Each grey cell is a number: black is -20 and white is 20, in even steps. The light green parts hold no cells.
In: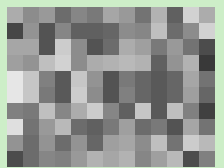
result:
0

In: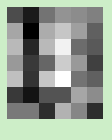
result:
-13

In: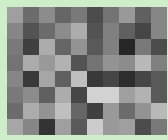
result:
-1

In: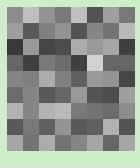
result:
6

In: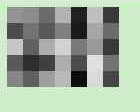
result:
-9
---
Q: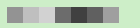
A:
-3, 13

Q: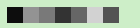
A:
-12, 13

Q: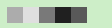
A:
-1, 15

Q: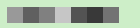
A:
11, 11

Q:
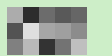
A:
6, 15

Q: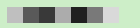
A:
7, 14

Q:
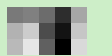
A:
-8, 16
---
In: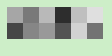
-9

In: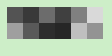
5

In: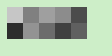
-13

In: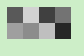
5

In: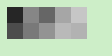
-8

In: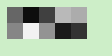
1

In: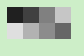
15
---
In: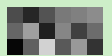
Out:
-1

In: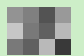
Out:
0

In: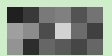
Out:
0

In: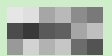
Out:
9

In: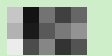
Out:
-2

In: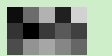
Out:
8

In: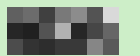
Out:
2

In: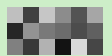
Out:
2

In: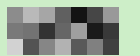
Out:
-17
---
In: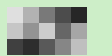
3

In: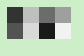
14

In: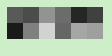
0

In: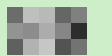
2

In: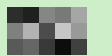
8

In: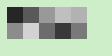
13

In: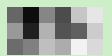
-15

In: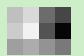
18
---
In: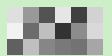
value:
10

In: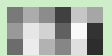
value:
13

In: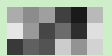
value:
-9

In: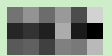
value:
-15

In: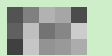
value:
-2

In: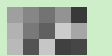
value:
-5

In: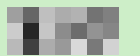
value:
11
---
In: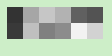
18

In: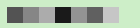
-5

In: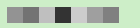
5

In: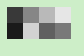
-5

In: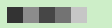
-2

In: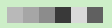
14
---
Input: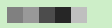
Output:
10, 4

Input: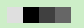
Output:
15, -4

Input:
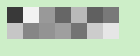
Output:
18, 16

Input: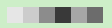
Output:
16, 12

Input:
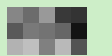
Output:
10, 9

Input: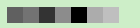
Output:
10, 7

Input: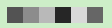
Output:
14, 9
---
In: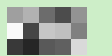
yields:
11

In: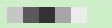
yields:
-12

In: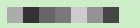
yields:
-1

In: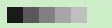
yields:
0

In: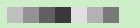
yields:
-11

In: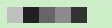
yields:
-4
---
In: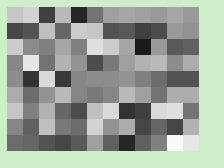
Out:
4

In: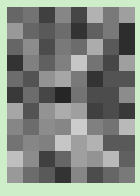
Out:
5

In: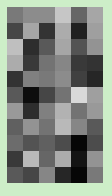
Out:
6

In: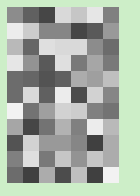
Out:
0

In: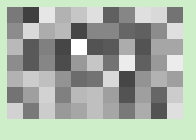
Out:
-2
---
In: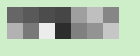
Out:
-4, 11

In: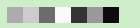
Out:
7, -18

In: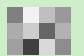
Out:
0, 2

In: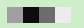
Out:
5, 17

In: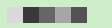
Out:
14, -7

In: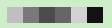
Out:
10, -17
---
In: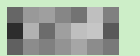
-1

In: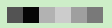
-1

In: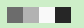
-14

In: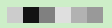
4

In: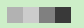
-11

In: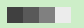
17
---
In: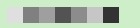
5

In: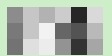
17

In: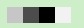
-20

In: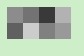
0

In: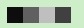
10

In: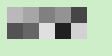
15

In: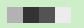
-7
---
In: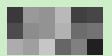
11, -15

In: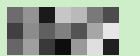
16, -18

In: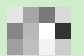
20, -12

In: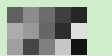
15, -17

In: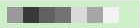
18, -11

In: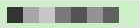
11, -12

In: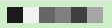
18, -16

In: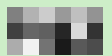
18, -16

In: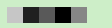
11, -20
